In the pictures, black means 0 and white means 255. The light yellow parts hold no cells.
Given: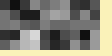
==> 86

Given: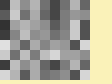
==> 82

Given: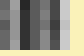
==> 81

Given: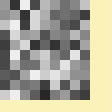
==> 82

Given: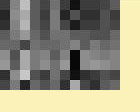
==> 92

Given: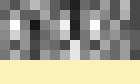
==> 156
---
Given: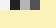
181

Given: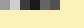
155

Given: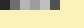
181

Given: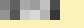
204

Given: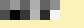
182

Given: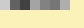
174

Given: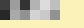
211
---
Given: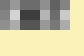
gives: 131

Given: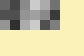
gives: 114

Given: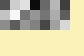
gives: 62

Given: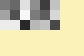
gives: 194

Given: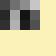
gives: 198

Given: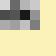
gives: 202
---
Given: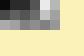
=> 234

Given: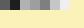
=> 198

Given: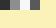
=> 247

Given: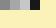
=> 199

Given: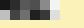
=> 138

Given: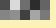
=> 44

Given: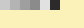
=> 225

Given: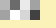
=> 234
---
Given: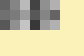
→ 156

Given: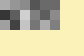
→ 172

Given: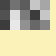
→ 104

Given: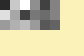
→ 88

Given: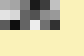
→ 112

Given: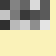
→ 142

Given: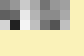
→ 84

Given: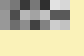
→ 205

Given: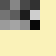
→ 143
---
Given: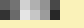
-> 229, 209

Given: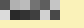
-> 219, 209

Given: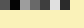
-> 224, 157

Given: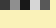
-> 214, 143

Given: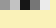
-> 235, 194

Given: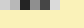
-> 218, 208

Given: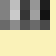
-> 202, 190

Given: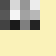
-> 245, 236
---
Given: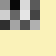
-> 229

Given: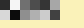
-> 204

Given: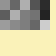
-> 115

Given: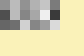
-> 239

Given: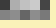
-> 141

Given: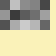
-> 111

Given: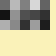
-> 70

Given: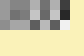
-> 197
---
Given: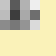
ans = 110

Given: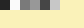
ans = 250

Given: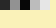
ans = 40

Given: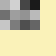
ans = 186

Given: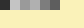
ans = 196

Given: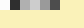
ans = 47

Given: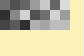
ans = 47

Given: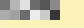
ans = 161

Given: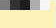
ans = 123

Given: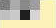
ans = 158
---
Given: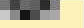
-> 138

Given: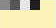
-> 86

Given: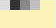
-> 52

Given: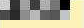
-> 40

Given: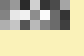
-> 197

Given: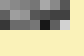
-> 107

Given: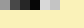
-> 72

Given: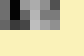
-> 58
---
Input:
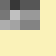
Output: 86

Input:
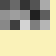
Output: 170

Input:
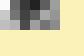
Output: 158

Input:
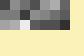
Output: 101

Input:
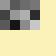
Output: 118

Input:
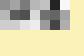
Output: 248

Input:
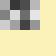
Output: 184

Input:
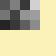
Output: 209
